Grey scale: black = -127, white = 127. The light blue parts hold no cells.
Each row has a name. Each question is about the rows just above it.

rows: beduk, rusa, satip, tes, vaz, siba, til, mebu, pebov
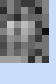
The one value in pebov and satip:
[-82]
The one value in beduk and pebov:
[-70]
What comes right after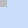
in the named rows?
[32]
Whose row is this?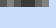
beduk
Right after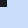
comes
[2]
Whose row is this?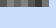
mebu
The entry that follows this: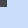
[2]

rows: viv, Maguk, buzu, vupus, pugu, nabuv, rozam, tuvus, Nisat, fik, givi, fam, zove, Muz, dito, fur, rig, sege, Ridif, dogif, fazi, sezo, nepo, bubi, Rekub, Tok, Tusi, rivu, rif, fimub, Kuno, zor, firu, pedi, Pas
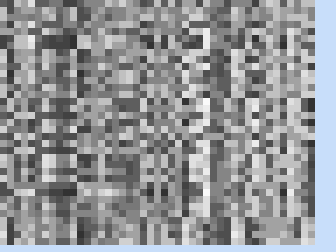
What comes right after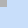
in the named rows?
[-33]
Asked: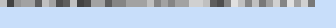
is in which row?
tuvus
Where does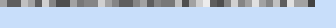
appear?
fik
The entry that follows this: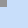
[34]
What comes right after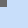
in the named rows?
[5]

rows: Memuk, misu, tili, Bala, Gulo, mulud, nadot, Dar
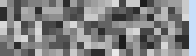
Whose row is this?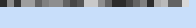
tili
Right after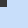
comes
[30]
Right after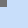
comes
[-41]

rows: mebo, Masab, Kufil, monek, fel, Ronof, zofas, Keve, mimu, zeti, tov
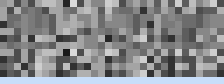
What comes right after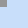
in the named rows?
[36]
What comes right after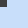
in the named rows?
[-50]

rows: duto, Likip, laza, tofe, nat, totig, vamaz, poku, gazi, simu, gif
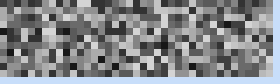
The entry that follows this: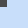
[-76]
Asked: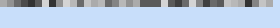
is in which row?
laza
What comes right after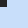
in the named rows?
[84]
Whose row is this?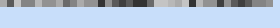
Likip
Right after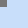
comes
[-21]
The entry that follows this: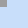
[-21]
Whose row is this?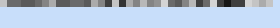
tofe

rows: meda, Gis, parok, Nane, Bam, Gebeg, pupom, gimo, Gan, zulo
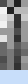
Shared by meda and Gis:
[-94]
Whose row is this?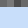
gimo
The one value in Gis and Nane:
[113]
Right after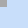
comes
[-79]
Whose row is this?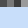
Gan
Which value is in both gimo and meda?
[-50]

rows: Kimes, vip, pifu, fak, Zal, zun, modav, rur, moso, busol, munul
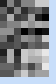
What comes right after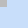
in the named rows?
[74]
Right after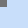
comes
[-82]

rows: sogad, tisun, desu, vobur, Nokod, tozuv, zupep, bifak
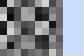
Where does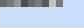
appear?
bifak
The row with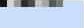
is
Nokod
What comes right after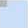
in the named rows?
[-6]
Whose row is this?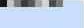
sogad
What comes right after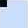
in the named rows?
[-51]
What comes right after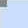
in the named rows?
[-6]

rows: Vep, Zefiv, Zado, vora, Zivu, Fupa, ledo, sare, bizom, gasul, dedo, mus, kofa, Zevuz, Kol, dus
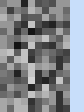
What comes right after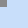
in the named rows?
[39]
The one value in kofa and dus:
[-34]

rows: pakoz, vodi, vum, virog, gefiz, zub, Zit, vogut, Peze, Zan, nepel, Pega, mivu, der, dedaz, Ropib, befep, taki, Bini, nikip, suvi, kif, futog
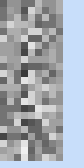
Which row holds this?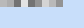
futog
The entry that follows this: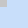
[19]
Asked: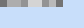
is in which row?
gefiz
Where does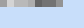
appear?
virog
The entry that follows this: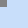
[19]

